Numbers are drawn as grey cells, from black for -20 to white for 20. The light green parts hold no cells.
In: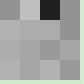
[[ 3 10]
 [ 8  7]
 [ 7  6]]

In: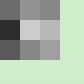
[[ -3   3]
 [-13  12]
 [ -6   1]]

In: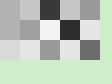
[[ 8 11]
 [ 8  5]
 [14 16]]

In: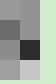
[[  4   3]
 [ -3   3]
 [  2 -13]]

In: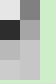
[[ 16   0]
 [-13   6]
 [  9  11]]

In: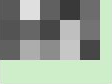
[[-6 15]
 [-7 -4]
 [-5  7]]
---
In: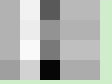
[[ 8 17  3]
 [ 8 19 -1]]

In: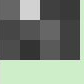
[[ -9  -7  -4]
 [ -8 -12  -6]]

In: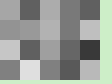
[[ 3  4  8]
 [11 -5  5]]

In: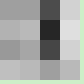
[[  8   9 -14]
 [  4   6  -9]]

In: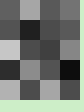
[[ -7 -15  -8]
 [ 11  -8 -10]]

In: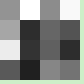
[[  6 -13  -4]
 [ 17 -12  -5]]

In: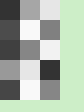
[[ -8  19   0]
 [-10   1  18]]

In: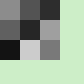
[[ -5 -14   5]
 [-17  12  -1]]

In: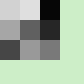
[[  6  -5 -14]
 [ -9   4  -1]]
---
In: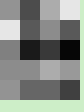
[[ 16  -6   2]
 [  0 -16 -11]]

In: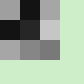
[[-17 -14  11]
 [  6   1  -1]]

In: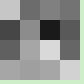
[[ -9   2 -16]
 [ -5   6  14]]

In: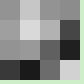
[[ 5 14  8]
 [ 3  4 -5]]

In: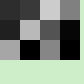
[[-15   9  -7]
 [  6 -20   1]]

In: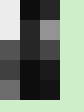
[[ 17 -14   3]
 [ -7 -14  -9]]

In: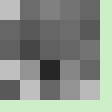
[[-4 -6 -4]
 [-5 -9 -5]]
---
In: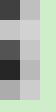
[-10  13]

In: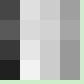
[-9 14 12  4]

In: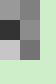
[4 2]

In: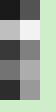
[-16  18]

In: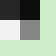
[-14   1]

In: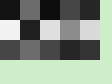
[-17 -15  -9]

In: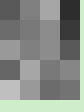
[-6 -1  2  1]

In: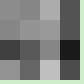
[ 2  3  1 -8]

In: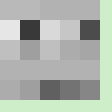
[  9 -11  10   8   1]
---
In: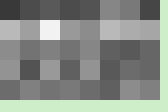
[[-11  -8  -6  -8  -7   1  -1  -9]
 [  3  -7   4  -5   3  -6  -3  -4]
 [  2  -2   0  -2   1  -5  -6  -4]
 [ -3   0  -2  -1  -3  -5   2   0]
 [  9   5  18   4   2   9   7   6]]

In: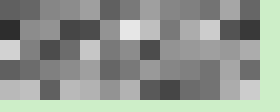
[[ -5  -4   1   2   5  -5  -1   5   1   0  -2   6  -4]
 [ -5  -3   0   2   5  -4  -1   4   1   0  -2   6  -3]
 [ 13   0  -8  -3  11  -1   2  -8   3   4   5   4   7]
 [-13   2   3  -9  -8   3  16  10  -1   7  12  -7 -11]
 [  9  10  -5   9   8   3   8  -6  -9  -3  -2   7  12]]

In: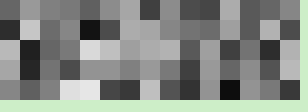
[[  9 -15  -4  -1  14  10   5   7   8  -6   5 -10  -2 -13   8]
 [  6 -14  -2  -8   3   3   0   4  -1 -10   4  -4   2  -7   9]
 [  1  -5   0  15  16  -9 -11  10  -7 -12   3 -18   3  -1 -11]
 [ -4   4   0  -1  -5   2   6 -10   2  -8  -9   7  -6  -4   1]
 [-13  11  -3   1 -17  -8   7   6   1  -2  -3   5  -6   8  -8]]

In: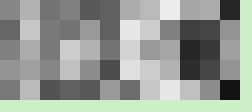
[[  3   5   1  10   2  -8  15  12   8 -13  -9   3]
 [  0   7  -1  12   8  -2  13   4   6 -14 -11   5]
 [  1   8  -2   0  -6  -5   7   9  17   6   7 -14]
 [ -1   9  -7  -5  -6   4  -3  11  16  10   2 -17]
 [ -4  11  -1  -2   4  -5  16  12   0 -10  -9   3]]

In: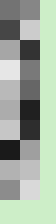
[[  7 -15]
 [ 11 -13]
 [  6 -12]
 [  9  -4]
 [ 16  -1]
 [ -2   1]
 [-16   5]
 [  8  10]
 [ -9  12]
 [  2  14]]

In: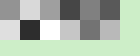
[[ 15 -13  20  11  -2   9]
 [  3  14   5  -9   0  -6]]
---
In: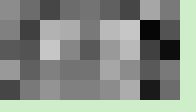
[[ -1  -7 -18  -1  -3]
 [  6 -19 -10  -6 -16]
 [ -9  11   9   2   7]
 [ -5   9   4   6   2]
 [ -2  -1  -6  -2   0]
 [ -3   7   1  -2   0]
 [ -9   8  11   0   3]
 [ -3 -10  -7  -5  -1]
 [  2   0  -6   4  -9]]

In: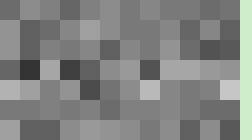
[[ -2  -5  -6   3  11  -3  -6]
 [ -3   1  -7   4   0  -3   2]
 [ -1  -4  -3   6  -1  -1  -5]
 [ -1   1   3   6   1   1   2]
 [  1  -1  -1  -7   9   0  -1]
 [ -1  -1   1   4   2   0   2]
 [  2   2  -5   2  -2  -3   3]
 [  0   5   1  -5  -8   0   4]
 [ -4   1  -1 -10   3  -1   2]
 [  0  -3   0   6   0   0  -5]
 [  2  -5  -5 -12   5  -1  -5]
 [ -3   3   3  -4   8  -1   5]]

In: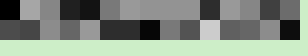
[[ -3 -18]
 [-10   2]
 [  1  -4]
 [  4  -5]
 [-13  12]
 [  3  -7]
 [  3  -1]
 [  3 -19]
 [  4 -13]
 [ -1 -13]
 [-17   4]
 [-15  -4]
 [  1   2]
 [  6  -9]
 [-20  -8]]

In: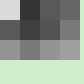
[[ -4  -1   5]
 [ -6  -7   3]
 [-12 -10  -1]
 [ 14  -6   3]]

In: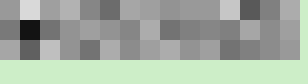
[[  7   5   4]
 [  0   2   2]
 [ -6   6   0]
 [ 11   0  -2]
 [  4   1   5]
 [  4   0   3]
 [  3  -2   7]
 [  5   7   5]
 [  6   1   2]
 [ -3   3   7]
 [  1   5  -2]
 [  8   3   3]
 [  5  -2  10]
 [ 14 -17  -5]
 [  4  -1   6]]

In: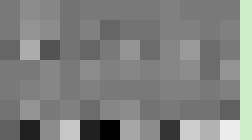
[[ -1   0  -1   3   0  -5  17]
 [ -1  -1  -3  -3  -1  -2   8]
 [ -1   0   4   2   0  -2  12]
 [  0   0   1   1   0  -1 -12]
 [ -1  -2  -3   0  -1  -2   2]
 [ -1  -2   3   1  -1   2   6]
 [ -1  -4  -1   0  -1   1 -20]
 [ -1   0  -4   2   0  -3 -15]
 [ -2  -2  -2  -1  -1   0  11]
 [  1   2  -7   1   1  -1   2]
 [  2   3   7  -1   0   3 -15]
 [ -1  -1  -4  -1  -1  -2  -5]]
